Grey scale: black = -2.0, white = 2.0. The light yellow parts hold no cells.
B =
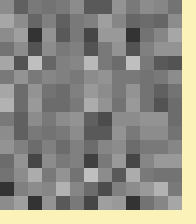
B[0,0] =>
0.2
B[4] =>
[0.6, -0.7, 1.0, -0.4, 0.0, 0.1, 0.9, -0.1, -0.3, 1.0, -0.1, -0.6, -0.7]
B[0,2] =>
-0.1
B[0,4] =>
-0.1
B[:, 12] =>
[-0.2, 0.2, 0.6, 0.3, -0.7, 0.2, -0.2, -0.3, -0.3, -0.2, 0.1, 0.4, -0.2, -0.1, 0.6]
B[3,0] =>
-0.2
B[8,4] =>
0.2
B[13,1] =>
0.0
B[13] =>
[-1.2, 0.0, 0.2, 0.1, 0.8, 0.1, -0.3, -0.8, 0.0, 0.2, 0.4, 0.8, -0.1]
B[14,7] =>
0.5
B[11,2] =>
-0.9
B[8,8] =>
0.2
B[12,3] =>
-0.1
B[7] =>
[0.8, -0.3, 0.4, -0.3, -0.3, -0.1, 0.7, 0.3, -0.2, 0.4, -0.2, -0.7, -0.3]
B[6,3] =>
-0.2
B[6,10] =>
-0.2
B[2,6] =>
-0.9
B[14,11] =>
0.1
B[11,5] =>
0.0
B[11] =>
[-0.3, 0.3, -0.9, 0.2, -0.1, 0.0, -1.0, -0.1, 0.4, -0.9, 0.1, 0.4, 0.4]
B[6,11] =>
-0.5
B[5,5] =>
-0.1
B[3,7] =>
-0.1
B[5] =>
[-0.1, 0.3, -0.1, 0.1, 0.0, -0.1, 0.2, 0.3, -0.1, -0.1, -0.2, -0.1, 0.2]
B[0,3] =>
-0.2
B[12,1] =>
0.2
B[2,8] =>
0.4
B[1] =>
[0.6, 0.2, -0.4, 0.0, -0.5, -0.1, 0.0, 0.5, 0.1, -0.4, -0.3, -0.4, 0.2]
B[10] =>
[0.3, 0.0, -0.3, 0.0, -0.3, 0.0, -0.3, 0.1, 0.2, -0.3, -0.1, -0.1, 0.1]
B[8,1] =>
-0.5
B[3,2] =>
-0.7
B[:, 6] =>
[-0.6, 0.0, -0.9, -0.7, 0.9, 0.2, 0.4, 0.7, -0.5, -0.6, -0.3, -1.0, 1.0, -0.3, -0.9]

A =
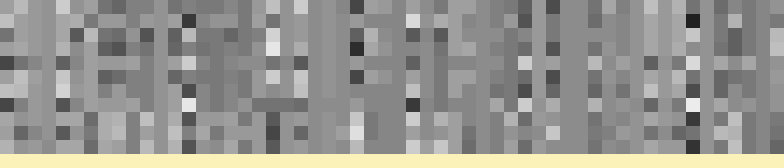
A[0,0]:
0.5
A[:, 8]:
[-0.4, 0.4, -0.3, -0.7, 0.4, -0.3, 0.4, 0.4, 0.8, 0.9, 0.5]
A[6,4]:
1.3
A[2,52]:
-0.5
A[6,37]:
-0.8
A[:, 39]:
[-0.8, -0.1, -0.1, -0.7, 0.5, -0.8, -0.4, 0.7, 0.3, 1.1, 0.2]
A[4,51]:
0.6
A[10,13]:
-0.7
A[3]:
[0.5, 0.6, 0.4, 0.3, 0.8, 0.2, 0.5, -0.5, -0.7, 0.0, -0.2, 0.3, -0.4, 0.0, -0.2, -0.1, 0.0, -0.1, 0.3, 1.6, 0.3, 0.7, 0.2, 0.3, 0.2, -1.3, 0.6, 0.3, 0.1, 0.1, 0.2, -0.2, 0.5, 0.6, 0.2, 0.0, -0.1, -0.3, 0.4, -0.7, 0.2, 0.2, -0.2, 0.3, 0.1, 0.3, 0.6, 0.4, 0.7, 0.2, 0.3, -0.2, -0.5, -0.1, 0.1, 1.0]
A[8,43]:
0.2
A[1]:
[1.0, 0.5, 0.4, 0.3, 0.6, 0.7, -0.1, 0.4, 0.4, 0.0, 0.4, 0.3, 0.5, -1.1, 0.1, 0.3, 0.3, -0.1, 0.5, -0.2, 0.3, 0.4, 0.2, 0.3, 0.2, 0.4, 0.1, 0.1, 0.1, 1.4, 0.3, 0.7, 0.5, 0.1, 0.2, 0.0, 0.4, -0.7, 0.4, -0.1, 0.2, 0.2, -0.3, 0.2, 0.1, 0.3, 0.6, 0.4, 0.6, -1.5, 0.3, -0.1, 0.8, -0.1, 0.1, -0.1]
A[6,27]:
0.1
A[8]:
[0.6, 0.3, 0.4, 0.3, 0.6, 0.6, -0.3, 0.7, 0.8, 0.0, 1.0, 0.3, 0.7, -0.7, 0.4, 0.4, 0.5, -0.1, 0.4, -0.6, 0.3, 0.4, 0.2, 0.3, 0.2, 1.1, -0.1, 0.1, 0.1, 1.2, 0.2, 0.8, 0.5, 0.1, 0.2, 0.0, 0.8, -0.3, 0.4, 0.3, 0.2, 0.2, -0.2, 0.2, 0.1, 0.3, 0.6, 0.4, 0.3, -1.1, 0.3, -0.1, 1.0, -0.1, 0.1, -0.1]
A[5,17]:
-0.1
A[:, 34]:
[0.2, 0.2, 0.2, 0.2, 0.2, 0.2, 0.2, 0.2, 0.2, 0.2, 0.2]
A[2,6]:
0.9
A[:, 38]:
[0.4, 0.4, 0.4, 0.4, 0.4, 0.4, 0.4, 0.3, 0.4, 0.2, 0.4]
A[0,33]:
0.5
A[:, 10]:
[0.0, 0.4, -0.7, -0.2, 0.0, 0.0, 0.0, 0.0, 1.0, 0.5, 0.9]
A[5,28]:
0.1
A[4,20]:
0.1
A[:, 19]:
[1.0, -0.2, 1.3, 1.6, -0.2, 1.2, 0.2, -0.2, -0.6, -0.9, -0.6]
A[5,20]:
0.3
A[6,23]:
0.3
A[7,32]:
0.1
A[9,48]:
-0.4
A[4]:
[-0.9, -0.2, 0.1, 0.3, -0.5, 0.1, 0.5, 0.4, 0.4, 0.5, 0.0, 0.3, 0.5, 1.2, 0.1, -0.1, 0.1, 0.2, 0.2, -0.2, 0.1, -0.6, 0.2, 0.3, 0.2, 0.4, 0.1, 0.1, 0.1, -0.5, 0.2, -0.1, 0.1, 0.1, 0.2, 0.2, -0.1, 1.2, 0.4, 0.5, 0.2, 0.2, 0.9, 0.2, 0.5, 0.3, -0.5, 0.3, -0.1, 1.4, 0.3, 0.6, 0.2, 0.6, 0.1, 0.3]
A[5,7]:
-0.5
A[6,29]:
1.0
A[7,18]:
-0.2
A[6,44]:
-0.2
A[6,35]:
-0.2
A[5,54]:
0.1
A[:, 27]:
[0.4, 0.1, 0.2, 0.3, 0.1, 0.3, 0.1, 0.1, 0.1, 0.1, 0.1]

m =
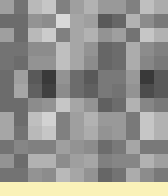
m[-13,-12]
0.5
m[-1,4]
0.9
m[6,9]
0.3
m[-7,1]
0.6
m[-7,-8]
0.2
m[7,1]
-0.3
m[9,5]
0.5
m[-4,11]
0.8
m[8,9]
-0.1
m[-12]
[-0.3, -0.3, 0.3, 0.2, 1.4, 0.6, 0.5, -0.6, -0.4, 0.8, 0.2, -0.1]
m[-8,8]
-0.1
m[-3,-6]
0.2
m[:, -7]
[0.5, 0.6, 0.6, 0.6, 0.6, -0.3, -0.3, 0.6, 0.5, 0.5, 0.3, 0.5, 0.6]
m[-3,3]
0.0
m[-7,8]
-0.2
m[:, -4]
[0.4, -0.4, 0.5, -0.3, -0.3, -0.1, -0.2, -0.3, 0.4, 0.4, -0.1, 0.1, -0.2]
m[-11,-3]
-0.2
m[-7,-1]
-0.6
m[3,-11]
-0.2
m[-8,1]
0.5
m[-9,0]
-0.2
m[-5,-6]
0.8
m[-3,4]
0.5
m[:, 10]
[1.0, 0.2, 1.1, 0.2, 0.1, -1.1, -0.8, 0.1, 1.1, 1.1, -0.1, 0.8, 0.2]
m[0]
[0.5, -0.2, 0.9, 1.1, 0.0, 0.5, 0.8, 0.4, 0.4, 0.0, 1.0, 0.7]
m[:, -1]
[0.7, -0.1, 0.8, 0.0, -0.1, -0.6, -0.6, -0.1, 0.8, 0.8, -0.1, 0.5, -0.1]
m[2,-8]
0.0
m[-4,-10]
0.9
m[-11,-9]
1.2
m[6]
[-0.3, 0.6, -0.5, -1.0, 0.2, -0.3, -0.5, -0.1, -0.2, 0.3, -0.8, -0.6]
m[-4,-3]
-0.1
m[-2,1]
-0.3
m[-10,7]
-0.4

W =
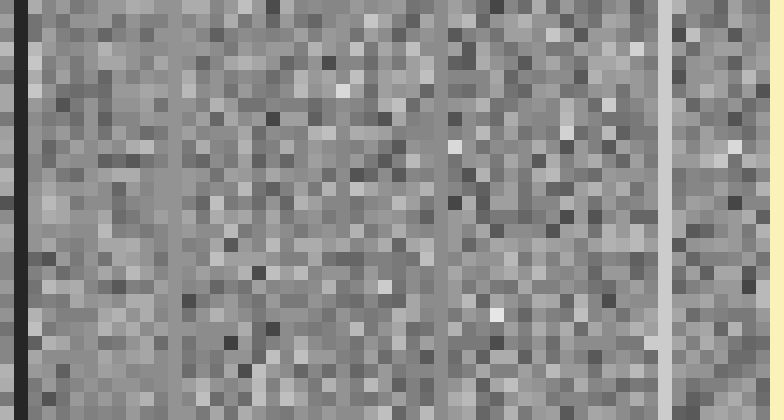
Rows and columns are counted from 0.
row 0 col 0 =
0.1
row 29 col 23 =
0.4
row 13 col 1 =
-1.4
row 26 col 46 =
0.3
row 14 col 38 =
0.1
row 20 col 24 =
-0.1
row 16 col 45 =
0.9
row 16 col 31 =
0.2
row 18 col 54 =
-0.2
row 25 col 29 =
0.0
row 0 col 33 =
0.2
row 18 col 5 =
-0.1
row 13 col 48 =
-0.1
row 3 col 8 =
0.4
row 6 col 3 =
0.3
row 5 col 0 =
-0.1
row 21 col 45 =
0.2
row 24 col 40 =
0.5
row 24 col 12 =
0.3
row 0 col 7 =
0.4
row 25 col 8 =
0.3
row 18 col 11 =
-0.2
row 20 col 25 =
0.1
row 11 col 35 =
-0.1
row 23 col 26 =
-0.1
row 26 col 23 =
-0.3
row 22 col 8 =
0.8
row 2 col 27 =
0.2
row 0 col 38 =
0.7
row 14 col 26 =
0.1
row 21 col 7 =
0.4
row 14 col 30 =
-0.1
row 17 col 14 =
0.1
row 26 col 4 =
-0.5
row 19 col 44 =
0.4
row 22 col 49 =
-0.3
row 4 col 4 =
0.3
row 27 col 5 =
0.1
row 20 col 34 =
0.3
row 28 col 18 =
1.0
